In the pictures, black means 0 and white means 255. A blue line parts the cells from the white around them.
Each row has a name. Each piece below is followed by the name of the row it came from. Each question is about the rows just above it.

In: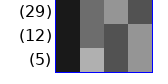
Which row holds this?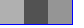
(5)
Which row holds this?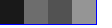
(12)
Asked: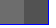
(12)

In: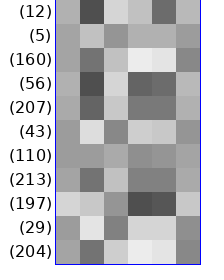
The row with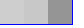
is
(43)
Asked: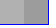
(5)
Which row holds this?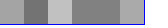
(213)
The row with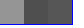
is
(197)
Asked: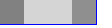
(29)
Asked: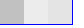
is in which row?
(160)

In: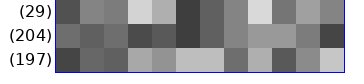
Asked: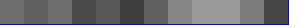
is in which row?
(204)
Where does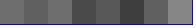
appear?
(204)
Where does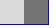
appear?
(29)

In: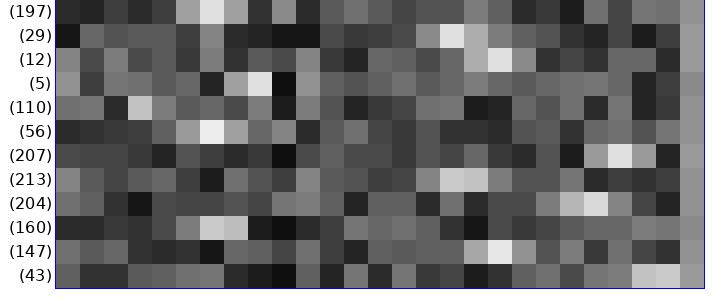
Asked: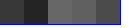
(12)
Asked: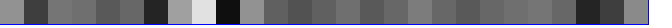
(5)
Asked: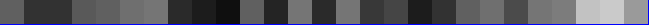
(43)
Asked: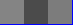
(12)
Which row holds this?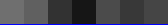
(160)
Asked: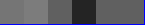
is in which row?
(204)
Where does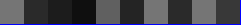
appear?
(43)

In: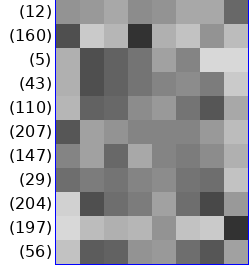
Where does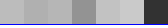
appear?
(197)
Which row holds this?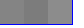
(147)
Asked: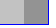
(160)
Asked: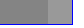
(207)
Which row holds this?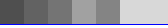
(5)

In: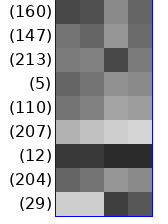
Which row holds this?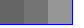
(204)
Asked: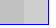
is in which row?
(207)
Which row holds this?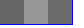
(147)

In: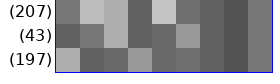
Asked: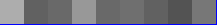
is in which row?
(197)
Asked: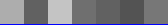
(207)
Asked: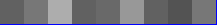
(43)

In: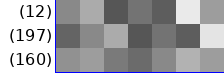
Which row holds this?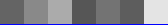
(197)
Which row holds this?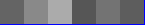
(197)
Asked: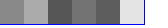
(197)
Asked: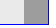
(12)

